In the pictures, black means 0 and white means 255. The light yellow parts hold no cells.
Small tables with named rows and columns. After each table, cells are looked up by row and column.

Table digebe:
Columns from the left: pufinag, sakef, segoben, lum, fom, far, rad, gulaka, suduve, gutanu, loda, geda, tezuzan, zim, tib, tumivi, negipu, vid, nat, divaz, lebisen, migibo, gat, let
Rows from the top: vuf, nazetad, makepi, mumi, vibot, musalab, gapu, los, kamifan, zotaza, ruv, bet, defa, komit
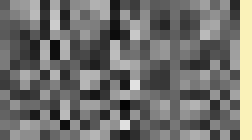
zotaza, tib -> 124
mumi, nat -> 71
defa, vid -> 119
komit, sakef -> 157
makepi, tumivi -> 58
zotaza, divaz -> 45
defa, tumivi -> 85
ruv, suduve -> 160
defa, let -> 98

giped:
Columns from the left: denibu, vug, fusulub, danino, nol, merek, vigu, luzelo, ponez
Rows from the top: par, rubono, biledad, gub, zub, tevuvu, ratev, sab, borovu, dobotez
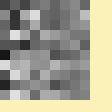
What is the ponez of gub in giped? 120
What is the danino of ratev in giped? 148
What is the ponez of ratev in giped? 155
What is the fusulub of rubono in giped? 172
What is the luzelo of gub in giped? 119
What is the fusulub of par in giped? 68
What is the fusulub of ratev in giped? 180
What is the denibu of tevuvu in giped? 22
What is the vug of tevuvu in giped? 138
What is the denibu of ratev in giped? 217
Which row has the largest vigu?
ratev

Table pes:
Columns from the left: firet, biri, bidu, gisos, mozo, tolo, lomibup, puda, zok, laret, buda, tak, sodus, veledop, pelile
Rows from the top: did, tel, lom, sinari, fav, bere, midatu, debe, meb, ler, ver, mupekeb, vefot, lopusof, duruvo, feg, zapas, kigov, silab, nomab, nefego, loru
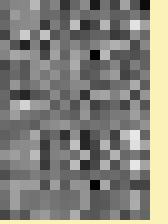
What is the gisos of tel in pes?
144
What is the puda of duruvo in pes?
191
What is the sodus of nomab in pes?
124
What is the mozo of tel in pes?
105
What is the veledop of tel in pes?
119
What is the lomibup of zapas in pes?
88
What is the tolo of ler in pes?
136
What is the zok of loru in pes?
91
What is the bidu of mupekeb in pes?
121
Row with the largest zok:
feg

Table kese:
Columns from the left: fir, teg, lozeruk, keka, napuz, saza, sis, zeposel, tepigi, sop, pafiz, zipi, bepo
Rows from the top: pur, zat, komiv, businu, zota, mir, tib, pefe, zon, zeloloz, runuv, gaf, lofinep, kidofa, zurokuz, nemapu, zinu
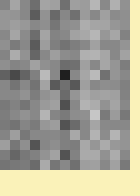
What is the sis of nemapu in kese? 83
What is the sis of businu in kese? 136
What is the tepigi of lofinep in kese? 136
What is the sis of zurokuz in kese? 128
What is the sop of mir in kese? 179
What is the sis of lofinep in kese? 83
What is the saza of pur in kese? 160

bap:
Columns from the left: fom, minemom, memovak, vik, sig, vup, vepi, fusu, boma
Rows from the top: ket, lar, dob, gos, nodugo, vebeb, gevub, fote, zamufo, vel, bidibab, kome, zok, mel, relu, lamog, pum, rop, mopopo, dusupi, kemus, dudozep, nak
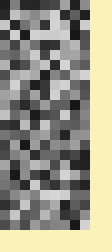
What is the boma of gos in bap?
79
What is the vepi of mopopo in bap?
112
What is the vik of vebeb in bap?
202
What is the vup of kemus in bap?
171
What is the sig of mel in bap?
160
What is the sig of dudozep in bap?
183
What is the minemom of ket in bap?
127
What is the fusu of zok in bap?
91
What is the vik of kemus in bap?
95
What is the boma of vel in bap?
84
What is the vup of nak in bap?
131
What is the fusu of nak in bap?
24
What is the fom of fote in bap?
78
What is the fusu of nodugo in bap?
183
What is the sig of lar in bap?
166
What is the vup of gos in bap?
203
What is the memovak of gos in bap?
27
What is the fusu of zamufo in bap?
105
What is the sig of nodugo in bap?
45
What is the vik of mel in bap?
144

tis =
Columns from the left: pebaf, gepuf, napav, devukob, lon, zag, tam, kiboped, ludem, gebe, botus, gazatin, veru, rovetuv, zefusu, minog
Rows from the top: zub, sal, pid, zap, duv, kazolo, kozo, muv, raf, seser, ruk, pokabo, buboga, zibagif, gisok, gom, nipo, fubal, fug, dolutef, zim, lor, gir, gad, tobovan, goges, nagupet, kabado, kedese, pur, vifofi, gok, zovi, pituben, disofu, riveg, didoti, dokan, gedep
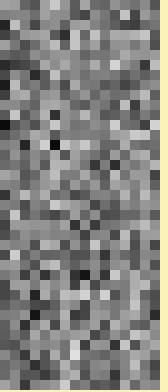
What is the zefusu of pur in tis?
101
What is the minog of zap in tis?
87
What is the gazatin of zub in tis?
146
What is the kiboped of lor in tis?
158
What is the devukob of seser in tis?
110
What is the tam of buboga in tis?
144
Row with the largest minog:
buboga

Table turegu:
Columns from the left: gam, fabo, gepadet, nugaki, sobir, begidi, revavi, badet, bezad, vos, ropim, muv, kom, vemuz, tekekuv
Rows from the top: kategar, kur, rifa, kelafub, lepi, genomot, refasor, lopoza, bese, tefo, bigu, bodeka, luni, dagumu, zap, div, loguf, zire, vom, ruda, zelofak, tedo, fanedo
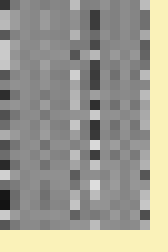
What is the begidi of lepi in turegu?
140
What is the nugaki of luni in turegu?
131
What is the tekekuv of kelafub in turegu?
168
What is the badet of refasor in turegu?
140
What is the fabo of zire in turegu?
154
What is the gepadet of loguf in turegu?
141
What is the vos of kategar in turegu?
130
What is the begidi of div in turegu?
132
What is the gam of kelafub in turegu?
88
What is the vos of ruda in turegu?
187
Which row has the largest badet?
lopoza

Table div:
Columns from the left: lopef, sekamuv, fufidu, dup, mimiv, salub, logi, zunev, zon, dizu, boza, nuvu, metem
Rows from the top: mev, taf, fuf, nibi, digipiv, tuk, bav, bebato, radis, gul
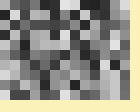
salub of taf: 45
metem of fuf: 131
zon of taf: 201
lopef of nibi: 45
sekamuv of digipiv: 127
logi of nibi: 221
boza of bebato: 183
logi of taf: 132
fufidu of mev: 80
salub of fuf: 66
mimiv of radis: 41
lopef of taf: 36
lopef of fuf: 170
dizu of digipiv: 129
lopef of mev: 181
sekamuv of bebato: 182
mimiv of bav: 106
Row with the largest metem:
mev

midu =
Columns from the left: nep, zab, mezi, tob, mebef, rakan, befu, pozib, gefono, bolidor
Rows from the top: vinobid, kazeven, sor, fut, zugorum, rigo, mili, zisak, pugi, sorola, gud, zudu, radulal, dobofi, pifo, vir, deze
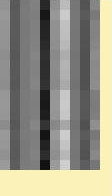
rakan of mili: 141
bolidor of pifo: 128
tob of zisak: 131
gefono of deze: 93
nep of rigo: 142
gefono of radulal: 81
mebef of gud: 25
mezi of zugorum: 121
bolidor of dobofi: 120
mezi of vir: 121
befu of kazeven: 203
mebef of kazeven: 23
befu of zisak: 176

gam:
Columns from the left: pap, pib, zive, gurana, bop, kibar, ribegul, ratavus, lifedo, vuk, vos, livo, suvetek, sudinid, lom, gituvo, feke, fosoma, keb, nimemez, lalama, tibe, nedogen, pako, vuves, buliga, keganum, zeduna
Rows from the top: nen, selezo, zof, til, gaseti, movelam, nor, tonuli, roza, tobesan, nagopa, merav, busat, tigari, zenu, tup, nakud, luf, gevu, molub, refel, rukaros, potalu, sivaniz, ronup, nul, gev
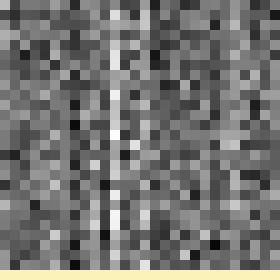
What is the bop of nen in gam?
114
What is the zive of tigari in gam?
72
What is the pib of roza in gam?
101
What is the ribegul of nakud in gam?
134
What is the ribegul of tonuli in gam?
165
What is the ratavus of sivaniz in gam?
71
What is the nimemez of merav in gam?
132
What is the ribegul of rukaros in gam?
114
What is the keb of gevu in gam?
97
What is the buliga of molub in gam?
89
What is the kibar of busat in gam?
95
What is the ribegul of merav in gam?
121

